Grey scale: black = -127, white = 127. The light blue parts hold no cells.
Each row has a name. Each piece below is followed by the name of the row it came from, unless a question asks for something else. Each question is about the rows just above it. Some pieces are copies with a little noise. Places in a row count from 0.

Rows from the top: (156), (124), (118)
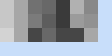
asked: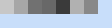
(156)
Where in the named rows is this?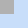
(156), 5

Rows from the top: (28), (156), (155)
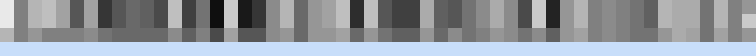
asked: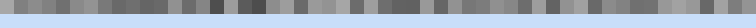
(155)
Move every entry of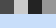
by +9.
-44 83 -83 31
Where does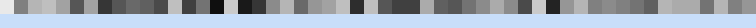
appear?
(28)
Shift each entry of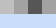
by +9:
72 43 -32 43
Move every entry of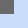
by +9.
-13

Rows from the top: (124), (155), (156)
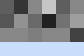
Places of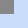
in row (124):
2 5
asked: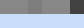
(156)
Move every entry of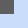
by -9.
-42
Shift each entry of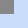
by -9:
-2
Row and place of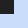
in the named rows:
(155), 3
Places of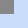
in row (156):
0 1 3 4

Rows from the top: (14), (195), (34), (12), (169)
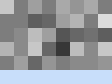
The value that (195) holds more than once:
-2
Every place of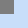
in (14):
1 3 7
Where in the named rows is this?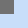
(34), 6

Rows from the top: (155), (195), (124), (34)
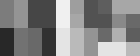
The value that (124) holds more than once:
-22
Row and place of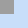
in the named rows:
(155), 5
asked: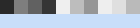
(34)

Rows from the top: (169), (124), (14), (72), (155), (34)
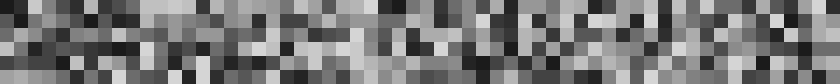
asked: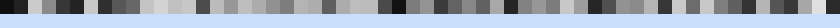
(169)
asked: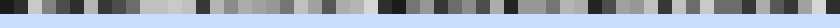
(169)
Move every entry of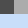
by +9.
-41 53
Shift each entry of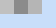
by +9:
73 20 62
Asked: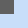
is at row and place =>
(34), 45

